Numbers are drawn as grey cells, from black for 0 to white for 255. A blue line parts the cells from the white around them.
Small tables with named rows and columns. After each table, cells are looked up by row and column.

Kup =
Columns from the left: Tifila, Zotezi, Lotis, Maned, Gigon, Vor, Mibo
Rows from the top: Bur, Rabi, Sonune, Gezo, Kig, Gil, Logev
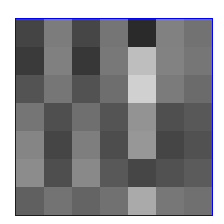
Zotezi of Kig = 69
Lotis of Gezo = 111
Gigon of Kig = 151
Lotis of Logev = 100
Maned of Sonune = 110
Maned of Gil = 88
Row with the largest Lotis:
Gil

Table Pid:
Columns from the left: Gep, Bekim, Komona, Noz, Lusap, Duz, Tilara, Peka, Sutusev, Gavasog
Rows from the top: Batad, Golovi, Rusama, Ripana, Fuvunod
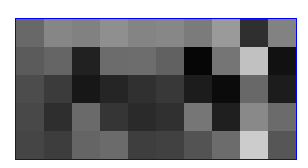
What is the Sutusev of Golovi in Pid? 193
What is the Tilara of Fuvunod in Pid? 83
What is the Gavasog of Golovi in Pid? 17
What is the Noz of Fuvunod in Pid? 107
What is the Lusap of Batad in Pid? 132
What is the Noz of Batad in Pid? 143
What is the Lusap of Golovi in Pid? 109
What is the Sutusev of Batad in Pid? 47
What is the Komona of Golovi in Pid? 33
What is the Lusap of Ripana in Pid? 42
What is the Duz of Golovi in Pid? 97
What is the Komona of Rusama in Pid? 23

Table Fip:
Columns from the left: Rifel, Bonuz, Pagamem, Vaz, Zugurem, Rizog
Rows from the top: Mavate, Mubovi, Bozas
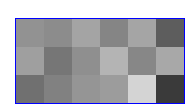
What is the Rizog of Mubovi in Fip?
168
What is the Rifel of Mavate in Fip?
146
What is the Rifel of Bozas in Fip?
112
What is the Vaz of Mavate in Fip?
133
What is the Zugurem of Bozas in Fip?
212
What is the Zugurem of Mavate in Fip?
165
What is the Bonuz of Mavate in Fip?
140
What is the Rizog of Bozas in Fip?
58
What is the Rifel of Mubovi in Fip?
159
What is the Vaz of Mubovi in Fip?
180
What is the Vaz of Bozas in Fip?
156
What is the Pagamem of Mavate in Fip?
164

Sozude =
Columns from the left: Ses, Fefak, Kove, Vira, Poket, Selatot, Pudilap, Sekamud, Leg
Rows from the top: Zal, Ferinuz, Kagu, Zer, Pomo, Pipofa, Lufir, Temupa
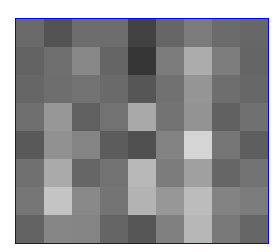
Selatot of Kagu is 113
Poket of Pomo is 80
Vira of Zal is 109
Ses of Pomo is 89
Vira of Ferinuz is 101
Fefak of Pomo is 145
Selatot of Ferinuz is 124
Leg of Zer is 112
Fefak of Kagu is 110
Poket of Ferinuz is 54
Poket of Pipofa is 184
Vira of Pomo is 92
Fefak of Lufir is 196
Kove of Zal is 109
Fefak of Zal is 83
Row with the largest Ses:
Lufir

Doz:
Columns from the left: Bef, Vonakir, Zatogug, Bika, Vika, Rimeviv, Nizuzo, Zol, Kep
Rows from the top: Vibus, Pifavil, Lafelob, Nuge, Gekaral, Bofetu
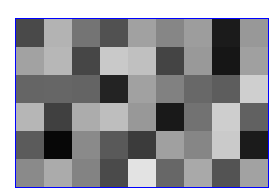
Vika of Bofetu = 227
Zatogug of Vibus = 116
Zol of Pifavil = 22
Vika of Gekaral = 59
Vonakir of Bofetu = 171
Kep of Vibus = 152
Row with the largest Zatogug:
Nuge

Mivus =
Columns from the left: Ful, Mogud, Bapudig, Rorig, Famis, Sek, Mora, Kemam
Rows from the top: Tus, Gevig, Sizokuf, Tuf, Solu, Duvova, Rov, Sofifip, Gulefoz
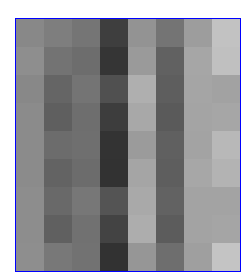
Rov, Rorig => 84
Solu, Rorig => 51
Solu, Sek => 96
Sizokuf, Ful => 136
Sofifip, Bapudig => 113
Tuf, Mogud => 95
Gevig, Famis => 154
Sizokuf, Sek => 94
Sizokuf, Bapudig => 116
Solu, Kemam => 184
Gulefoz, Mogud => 120
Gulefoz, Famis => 150
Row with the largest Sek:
Tus

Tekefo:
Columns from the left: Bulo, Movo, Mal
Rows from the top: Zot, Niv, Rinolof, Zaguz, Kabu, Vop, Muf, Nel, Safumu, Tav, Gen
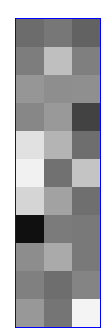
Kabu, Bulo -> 225
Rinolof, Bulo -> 150
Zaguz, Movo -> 153
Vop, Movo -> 113
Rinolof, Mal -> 143
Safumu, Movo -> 170
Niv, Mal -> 127
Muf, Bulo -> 213
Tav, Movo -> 110
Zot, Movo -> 119
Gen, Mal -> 244
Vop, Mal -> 196
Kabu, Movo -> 180
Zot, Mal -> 98
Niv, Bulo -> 125
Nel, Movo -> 123
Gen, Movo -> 117
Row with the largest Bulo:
Vop

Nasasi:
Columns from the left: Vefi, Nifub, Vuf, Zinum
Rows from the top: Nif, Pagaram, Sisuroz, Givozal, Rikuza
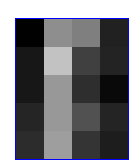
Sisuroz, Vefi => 23
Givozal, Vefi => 37
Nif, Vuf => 127
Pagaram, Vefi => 23
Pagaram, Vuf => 64
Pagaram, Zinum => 35
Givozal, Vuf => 81
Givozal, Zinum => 36
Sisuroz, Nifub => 152
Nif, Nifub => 142
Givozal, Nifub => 152
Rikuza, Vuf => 52
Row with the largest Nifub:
Pagaram

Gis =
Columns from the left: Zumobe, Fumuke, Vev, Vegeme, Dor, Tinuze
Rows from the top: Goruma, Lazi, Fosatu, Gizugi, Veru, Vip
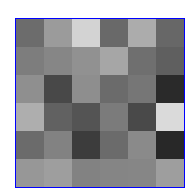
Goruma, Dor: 172
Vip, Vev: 130
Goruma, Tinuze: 103
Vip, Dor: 134
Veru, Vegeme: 107
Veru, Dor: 138
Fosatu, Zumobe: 143
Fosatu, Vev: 142
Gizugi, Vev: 84
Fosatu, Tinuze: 42
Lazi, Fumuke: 134
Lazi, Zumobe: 125
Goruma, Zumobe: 108
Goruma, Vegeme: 105
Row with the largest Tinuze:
Gizugi

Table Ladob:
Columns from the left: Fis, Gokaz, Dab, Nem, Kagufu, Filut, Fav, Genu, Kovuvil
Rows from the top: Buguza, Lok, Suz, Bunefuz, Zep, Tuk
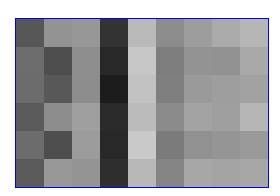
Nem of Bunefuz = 43
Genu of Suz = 158
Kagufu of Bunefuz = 187
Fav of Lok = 147
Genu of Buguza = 170
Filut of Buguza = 140
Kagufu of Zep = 201
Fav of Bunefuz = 163
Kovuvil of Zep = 154
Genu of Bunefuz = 159
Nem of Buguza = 51
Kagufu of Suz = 194
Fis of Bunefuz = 90
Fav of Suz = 154
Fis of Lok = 109
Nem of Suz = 28
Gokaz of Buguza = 147
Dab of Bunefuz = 159
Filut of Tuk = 133
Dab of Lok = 142
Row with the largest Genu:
Buguza

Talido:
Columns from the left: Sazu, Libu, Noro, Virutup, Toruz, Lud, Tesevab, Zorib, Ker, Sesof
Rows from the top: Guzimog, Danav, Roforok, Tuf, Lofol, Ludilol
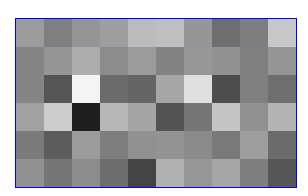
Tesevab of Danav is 151
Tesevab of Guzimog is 150
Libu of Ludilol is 118
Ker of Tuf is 145
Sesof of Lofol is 107
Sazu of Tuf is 161
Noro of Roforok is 244
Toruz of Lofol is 145
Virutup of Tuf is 183
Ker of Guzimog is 126
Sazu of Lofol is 122
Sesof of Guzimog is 200
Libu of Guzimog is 127
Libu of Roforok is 85
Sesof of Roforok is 110
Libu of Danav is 150
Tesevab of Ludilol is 151
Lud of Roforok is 167
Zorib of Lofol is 121
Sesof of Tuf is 180

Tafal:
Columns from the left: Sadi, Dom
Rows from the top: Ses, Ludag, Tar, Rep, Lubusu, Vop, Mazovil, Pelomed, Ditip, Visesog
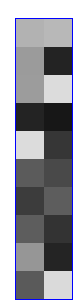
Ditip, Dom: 36
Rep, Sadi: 35
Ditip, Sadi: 150
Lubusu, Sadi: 220
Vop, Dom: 73
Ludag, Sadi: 155
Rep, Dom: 23
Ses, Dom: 184
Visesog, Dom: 218
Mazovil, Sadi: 60
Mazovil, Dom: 93
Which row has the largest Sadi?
Lubusu

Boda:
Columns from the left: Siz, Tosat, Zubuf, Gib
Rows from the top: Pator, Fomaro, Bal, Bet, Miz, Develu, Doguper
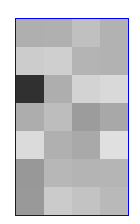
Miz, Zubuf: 169
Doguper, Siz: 153
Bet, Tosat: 189
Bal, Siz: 48
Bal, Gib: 217
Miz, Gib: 224
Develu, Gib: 181
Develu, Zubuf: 180
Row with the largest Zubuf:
Bal

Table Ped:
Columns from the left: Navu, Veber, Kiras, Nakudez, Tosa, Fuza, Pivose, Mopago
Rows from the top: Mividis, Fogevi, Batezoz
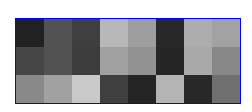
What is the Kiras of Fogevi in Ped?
60
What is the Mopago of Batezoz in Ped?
111
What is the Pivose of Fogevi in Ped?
169
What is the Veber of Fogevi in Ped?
81
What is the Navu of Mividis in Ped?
33
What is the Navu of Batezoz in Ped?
137
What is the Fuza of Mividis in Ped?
40
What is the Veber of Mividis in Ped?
82
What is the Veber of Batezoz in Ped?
161
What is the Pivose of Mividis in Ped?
173
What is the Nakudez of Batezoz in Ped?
63
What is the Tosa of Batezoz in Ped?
36
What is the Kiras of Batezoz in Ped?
201
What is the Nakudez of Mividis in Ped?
184
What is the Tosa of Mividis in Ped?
158
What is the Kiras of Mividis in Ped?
63
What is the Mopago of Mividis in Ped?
162
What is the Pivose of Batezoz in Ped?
40
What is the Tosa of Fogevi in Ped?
146
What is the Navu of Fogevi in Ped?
70
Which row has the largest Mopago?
Mividis

